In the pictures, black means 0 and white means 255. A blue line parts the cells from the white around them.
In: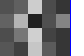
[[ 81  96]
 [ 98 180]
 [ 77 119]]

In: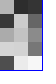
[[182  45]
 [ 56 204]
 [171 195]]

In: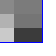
[[137 123]
 [178 117]
 [202  59]]

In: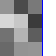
[[148  75]
 [215 199]
 [114 180]]

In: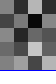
[[132  45]
 [ 68 122]
 [137  38]]

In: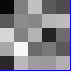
[[  8 127]
 [ 89 140]
 [214 130]]

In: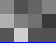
[[136  81]
 [176 127]
 [ 86 207]]

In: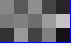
[[136  89]
 [122 129]
 [ 50 153]]
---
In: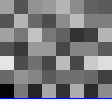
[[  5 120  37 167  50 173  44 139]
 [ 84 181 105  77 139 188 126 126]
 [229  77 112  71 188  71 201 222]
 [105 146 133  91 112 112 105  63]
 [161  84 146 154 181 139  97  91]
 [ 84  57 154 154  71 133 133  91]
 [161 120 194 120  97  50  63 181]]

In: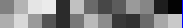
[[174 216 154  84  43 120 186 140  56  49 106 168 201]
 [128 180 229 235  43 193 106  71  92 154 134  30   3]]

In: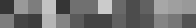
[[125  68  61 181 132  90  68  68  97  76  84 132 119  84]
 [ 53 153 125 195  53 112 112 203 105  76  97 167 159 153]]

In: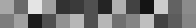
[[125 160  28  80 146 183  80 183 112 133 191  66  92 133]
 [168 105 228 160  50  58  80  36 176  66  20 204  98 139]]

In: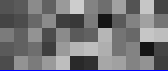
[[ 68  76 104 139  62  56 123  21  90 131 161 116]
 [ 90  97 110  62 154 182 190 175 116 131  21  68]
 [ 76 147 123 154 190  41  48 167 161 131 147  62]
 [ 83  90 139  97 154 205 131 110 161  83 198  68]
 [123  97 147  76 139  90  97 182 116 104 198 190]]

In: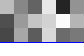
[[ 71 167  92 216 107 121]
 [189 135  99 232  36 147]
 [ 79 154 197 210 250 181]]

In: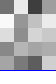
[[114 235  62 158]
 [165 122  93 207]
 [136 181 165 173]
 [249 150 193 235]
 [221 142 213 201]]

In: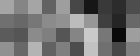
[[112 104 119 139 145 188 151  63  37 104]
 [ 91  85 139 127  85 133 202 119   9 158]
 [165 133 165  98 158  71  22  57  44  77]
 [145 104 180  98 127  77 194 112  71 127]]
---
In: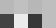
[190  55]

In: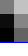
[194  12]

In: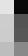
[  9 205]

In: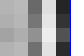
[ 37 229 145 184]

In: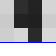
[213  32 214]

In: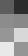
[ 44 140]
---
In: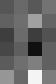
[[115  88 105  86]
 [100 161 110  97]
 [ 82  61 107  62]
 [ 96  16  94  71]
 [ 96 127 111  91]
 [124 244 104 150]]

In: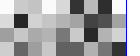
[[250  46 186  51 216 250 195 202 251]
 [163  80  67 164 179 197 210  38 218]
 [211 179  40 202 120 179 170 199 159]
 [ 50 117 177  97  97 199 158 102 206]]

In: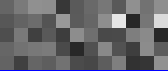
[[142 114 144  89 119 105  90  55 142 144 122 101]
 [218 118  39 230 142 102  91 153  84 108  99  87]
 [ 39 138 126  74  73 111 141  61  89  64 121  78]
 [ 92 140  62  82 137  81  40  74 123 120 114 102]
 [145  53  50 127  93  71  75 114  94 101  64  99]]

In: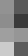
[[ 89 146]
 [ 58 141]
 [150 159]
 [ 92 203]]

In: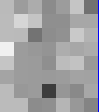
[[113 197 156 139 172 156 186]
 [167 167 143 143 196 214 187]
 [179 201 145 141 115 186 187]
 [172 167 173 148 152 156 240]
 [153 194 188 143 155 156 197]
 [162 163 156 154 155 156 164]
 [167 137 150  60 155 152 187]
 [132 152 181 143 140 187 187]]

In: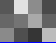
[[ 74 140 225  87]
 [ 98 169 116 103]
 [188  53  79 138]]

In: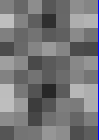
[[133 142 103  87 141 103 128]
 [179 174 104  47  94 131 191]
 [115 138  96  90 115 103 128]
 [ 72  75 133 154 133 105  75]
 [149 136  99  90  73 138 159]
 [117 132 108  91 115  98 130]
 [174 183  91  39  83 120 189]
 [173 123 126  84  60 156 190]
 [126 101 122 112  70 131 140]
 [ 93  78 141 150 118 116  85]]

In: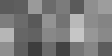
[[157 143  90 123 107 154  94  91]
 [132 140 185 115 147  89 107 125]
 [137 151 198 130 136  98 102 182]
 [ 92 134 118  66 107  61  95 144]]
